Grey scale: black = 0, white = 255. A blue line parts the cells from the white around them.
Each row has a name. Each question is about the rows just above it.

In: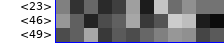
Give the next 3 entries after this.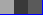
[ 76 103 128]
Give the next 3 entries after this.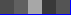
[204 190  28]
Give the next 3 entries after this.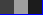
[196 109 144]
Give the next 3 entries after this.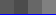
[151 144  69]
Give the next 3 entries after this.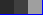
[ 28 196 109]
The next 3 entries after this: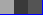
[204 190  28]
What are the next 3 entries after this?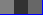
[ 42  63 159]

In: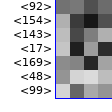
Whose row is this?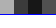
<154>
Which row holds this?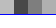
<143>
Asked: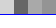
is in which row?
<99>

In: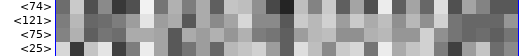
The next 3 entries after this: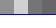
[103 103 150]
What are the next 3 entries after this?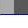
[171 138 164]
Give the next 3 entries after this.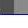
[ 56  80 242]
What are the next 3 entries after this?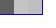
[144  72  36]
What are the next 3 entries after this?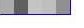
[ 72  36 190]
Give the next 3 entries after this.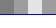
[171  88 171]
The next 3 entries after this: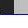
[131 202  95]

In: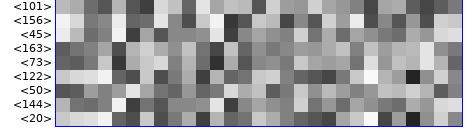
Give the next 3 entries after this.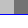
[ 70 193 101]
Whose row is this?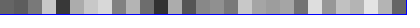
<73>
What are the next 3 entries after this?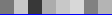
[109  49 172]
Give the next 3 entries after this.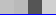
[157 151 208]
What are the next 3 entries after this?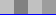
[180 186 228]
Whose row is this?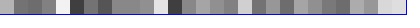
<144>
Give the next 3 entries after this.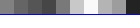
[144 208 136]

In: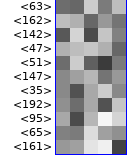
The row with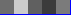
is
<51>
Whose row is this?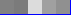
<65>
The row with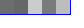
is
<63>
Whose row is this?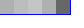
<47>
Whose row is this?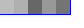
<162>

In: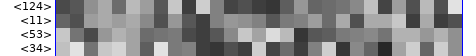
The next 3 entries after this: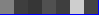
[108  62 129]
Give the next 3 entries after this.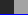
[206 101 206]

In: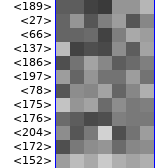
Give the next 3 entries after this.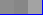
[101 135 175]
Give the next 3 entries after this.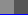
[121 210  79]

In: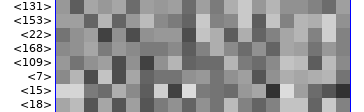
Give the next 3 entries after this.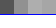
[174 181 116]
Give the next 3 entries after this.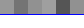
[174 166 174]
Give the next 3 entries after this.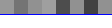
[181 100 108]

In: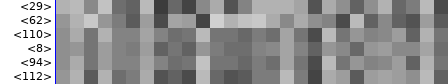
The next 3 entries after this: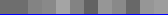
[137 137 164]
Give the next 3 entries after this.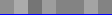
[110 117 194]

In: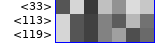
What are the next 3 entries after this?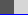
[ 57 192 146]
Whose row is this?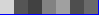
<119>
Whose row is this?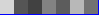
<113>

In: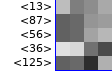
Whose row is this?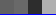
<125>
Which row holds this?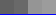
<87>
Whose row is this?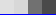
<36>

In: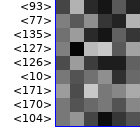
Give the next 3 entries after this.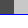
[120 135 170]
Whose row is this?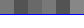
<170>
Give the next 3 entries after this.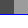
[61 29 29]
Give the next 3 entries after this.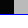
[200  89 162]
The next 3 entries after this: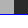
[21 89 35]

